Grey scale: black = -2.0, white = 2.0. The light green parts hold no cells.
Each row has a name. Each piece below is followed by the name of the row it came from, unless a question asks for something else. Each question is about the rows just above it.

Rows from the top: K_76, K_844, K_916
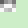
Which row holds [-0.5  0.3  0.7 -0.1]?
K_76
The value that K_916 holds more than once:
[1.9]
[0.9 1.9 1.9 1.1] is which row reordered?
K_916
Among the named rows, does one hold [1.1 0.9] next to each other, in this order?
yes

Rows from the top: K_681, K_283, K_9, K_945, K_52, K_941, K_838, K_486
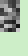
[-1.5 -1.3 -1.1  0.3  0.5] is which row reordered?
K_941
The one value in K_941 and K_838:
[-1.1]
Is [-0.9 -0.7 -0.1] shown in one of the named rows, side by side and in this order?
no
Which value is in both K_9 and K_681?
[-1.1]
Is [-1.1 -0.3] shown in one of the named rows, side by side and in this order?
yes
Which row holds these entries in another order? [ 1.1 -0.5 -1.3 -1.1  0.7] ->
K_9
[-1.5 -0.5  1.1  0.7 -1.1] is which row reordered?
K_486

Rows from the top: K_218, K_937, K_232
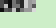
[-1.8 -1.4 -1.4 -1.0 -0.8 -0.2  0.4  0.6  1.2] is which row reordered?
K_218
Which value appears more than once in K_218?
[-1.4]
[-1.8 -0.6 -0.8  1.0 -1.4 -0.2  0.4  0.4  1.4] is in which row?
K_232

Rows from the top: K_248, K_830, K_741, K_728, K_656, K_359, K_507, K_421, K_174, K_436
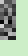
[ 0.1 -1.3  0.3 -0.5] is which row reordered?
K_656
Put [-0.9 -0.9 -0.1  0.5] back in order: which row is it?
K_741
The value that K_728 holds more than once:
[-1.3]
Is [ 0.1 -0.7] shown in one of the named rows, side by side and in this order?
no
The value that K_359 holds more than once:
[-1.9]

